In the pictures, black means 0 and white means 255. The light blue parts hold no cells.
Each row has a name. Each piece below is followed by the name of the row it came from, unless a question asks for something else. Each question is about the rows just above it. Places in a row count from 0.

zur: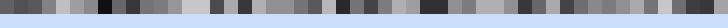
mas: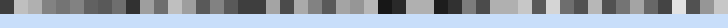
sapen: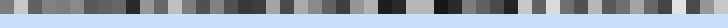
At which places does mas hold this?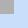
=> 2 29 30 35 36
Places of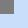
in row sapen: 0 4 13 33

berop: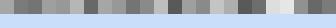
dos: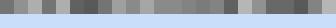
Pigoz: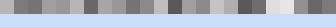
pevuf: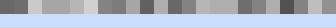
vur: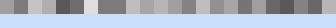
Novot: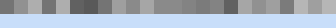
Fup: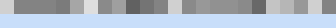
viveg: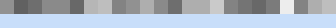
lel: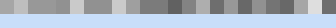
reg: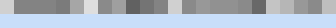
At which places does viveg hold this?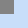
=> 8 16 21
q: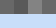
vur
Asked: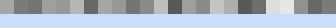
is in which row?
berop

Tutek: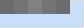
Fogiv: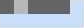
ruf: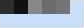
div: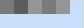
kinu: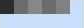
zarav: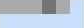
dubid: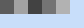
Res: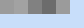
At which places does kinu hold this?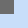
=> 1 3
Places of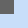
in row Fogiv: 0 2 3 4
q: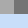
zarav
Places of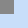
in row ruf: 2
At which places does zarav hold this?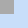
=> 0 1 2 4
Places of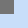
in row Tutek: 1 3

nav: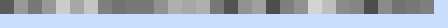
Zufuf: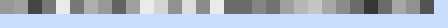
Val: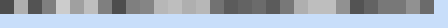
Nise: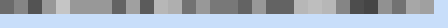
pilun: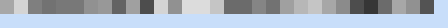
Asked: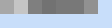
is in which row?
nav
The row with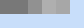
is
nav
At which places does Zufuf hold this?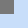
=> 3 5
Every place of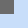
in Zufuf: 16 17 25 27
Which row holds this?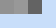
pilun
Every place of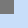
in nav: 2 9 10 15 29
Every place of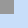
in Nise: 3 5 6 7 14 18

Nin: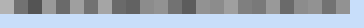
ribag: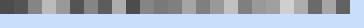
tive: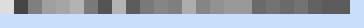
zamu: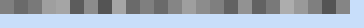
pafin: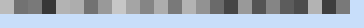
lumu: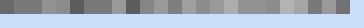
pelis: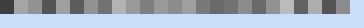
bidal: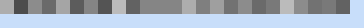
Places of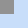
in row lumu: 3 17 18
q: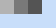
tive

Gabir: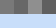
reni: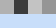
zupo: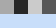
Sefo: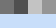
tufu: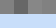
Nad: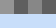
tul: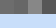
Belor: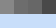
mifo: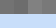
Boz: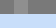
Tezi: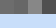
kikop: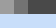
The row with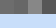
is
tul
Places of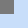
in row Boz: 0 2 3
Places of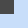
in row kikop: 2 3
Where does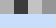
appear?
reni
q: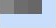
Belor
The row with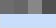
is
Tezi

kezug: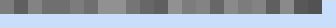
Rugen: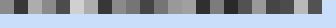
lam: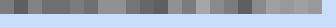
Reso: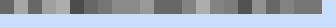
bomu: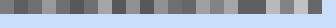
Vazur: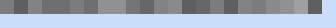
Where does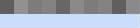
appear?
kezug
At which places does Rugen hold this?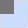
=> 9 11
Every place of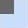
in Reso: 0 2 6 11 12 19
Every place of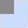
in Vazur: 12 19
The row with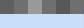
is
bomu
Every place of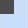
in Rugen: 4 20

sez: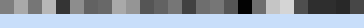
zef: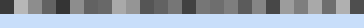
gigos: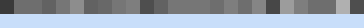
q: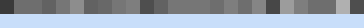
gigos
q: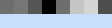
sez
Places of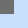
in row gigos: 1 2 15 17 22 23
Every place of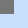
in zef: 12 14
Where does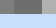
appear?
gigos
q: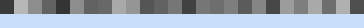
zef
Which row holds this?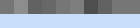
gigos

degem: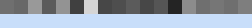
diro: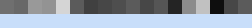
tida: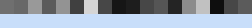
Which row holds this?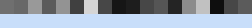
tida

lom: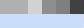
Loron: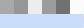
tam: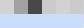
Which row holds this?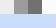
Loron
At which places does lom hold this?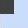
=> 5
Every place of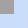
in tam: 1
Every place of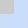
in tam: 3 5

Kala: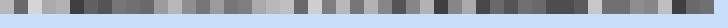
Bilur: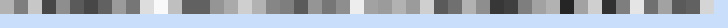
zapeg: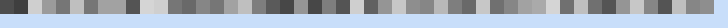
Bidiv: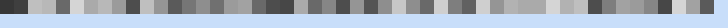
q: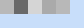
Bidiv
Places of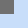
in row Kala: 9 37 43 44 50
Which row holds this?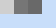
zapeg
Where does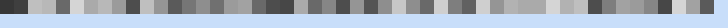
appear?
Bidiv
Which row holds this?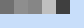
Kala

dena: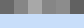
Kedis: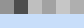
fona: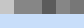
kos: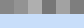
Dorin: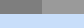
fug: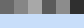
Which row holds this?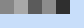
fug
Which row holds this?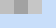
Kedis
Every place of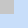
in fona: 0
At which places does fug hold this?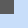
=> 3
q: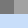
kos
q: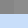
dena
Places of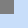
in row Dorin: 0 1 2

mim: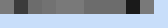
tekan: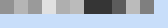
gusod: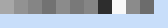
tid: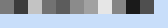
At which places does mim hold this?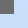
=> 2 6 7 8
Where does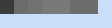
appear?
mim
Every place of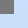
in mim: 0 4 5 10
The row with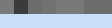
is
mim
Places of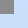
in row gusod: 4 9

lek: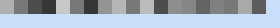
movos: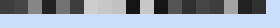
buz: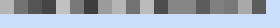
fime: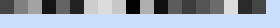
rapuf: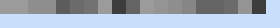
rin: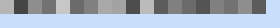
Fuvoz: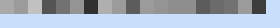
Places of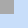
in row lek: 17
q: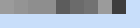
Fuvoz

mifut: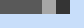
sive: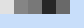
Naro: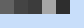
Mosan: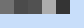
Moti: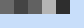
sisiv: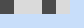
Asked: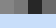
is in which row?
sive
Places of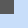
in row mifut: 0 1 2
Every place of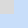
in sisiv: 1 2 4

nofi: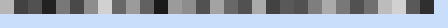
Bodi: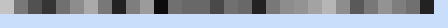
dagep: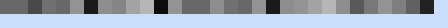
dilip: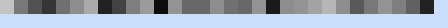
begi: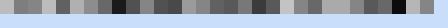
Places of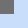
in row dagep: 3 16
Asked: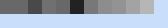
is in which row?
Bodi
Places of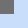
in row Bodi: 4 12 16 29
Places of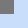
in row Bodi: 1 7 19 26
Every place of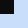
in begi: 28

